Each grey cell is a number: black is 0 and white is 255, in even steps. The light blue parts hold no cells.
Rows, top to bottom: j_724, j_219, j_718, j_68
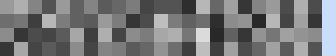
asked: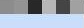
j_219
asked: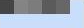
j_68
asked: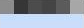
j_718
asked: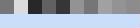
j_718
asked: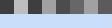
j_68
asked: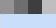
j_68

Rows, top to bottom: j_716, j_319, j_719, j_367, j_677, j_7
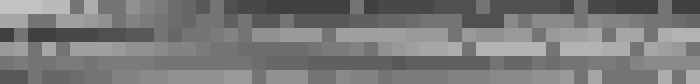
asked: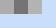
j_367
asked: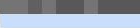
j_319
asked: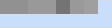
j_719
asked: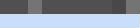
j_716
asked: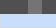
j_716

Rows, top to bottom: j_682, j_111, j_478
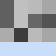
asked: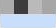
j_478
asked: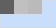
j_682
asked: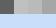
j_682

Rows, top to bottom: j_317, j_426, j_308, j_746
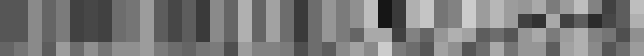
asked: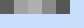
j_746
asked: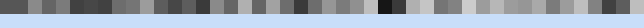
j_317
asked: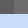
j_308

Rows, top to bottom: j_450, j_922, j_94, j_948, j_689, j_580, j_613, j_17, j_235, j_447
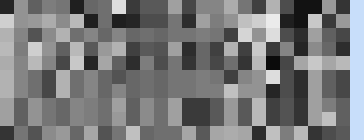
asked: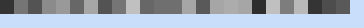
j_447
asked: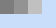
j_922
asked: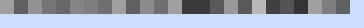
j_17
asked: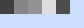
j_580
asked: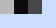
j_689
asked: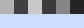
j_948

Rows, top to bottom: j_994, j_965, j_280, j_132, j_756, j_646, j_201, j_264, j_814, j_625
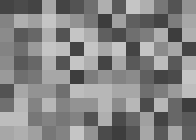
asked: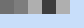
j_280
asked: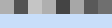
j_756
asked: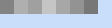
j_965
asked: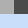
j_814
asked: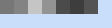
j_625
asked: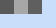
j_625
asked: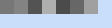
j_814

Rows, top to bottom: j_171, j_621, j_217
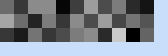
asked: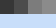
j_217
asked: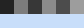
j_621
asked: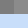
j_217
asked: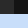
j_171
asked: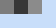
j_621

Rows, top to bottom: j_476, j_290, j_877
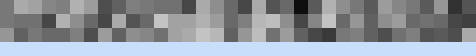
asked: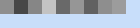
j_290
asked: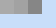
j_476
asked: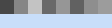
j_290
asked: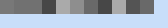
j_476

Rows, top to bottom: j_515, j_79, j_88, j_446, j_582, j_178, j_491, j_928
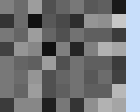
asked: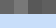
j_515
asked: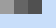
j_88
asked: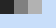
j_446
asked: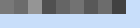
j_178
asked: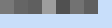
j_582
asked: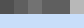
j_491
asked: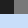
j_928

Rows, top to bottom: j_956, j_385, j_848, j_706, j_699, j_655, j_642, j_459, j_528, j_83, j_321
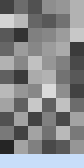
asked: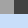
j_528
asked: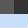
j_848
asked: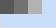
j_385
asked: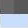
j_385
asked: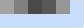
j_321

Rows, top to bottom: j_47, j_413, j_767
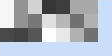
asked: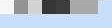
j_47
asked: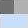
j_413
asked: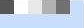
j_767

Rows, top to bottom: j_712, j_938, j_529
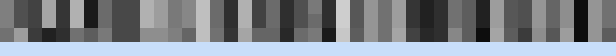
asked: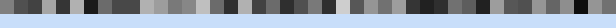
j_712

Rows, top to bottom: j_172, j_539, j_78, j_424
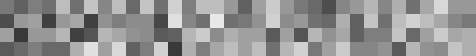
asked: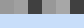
j_539
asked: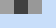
j_539
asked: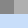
j_172
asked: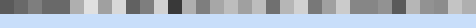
j_424

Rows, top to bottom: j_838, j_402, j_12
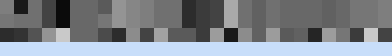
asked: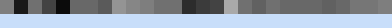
j_838
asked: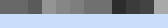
j_838

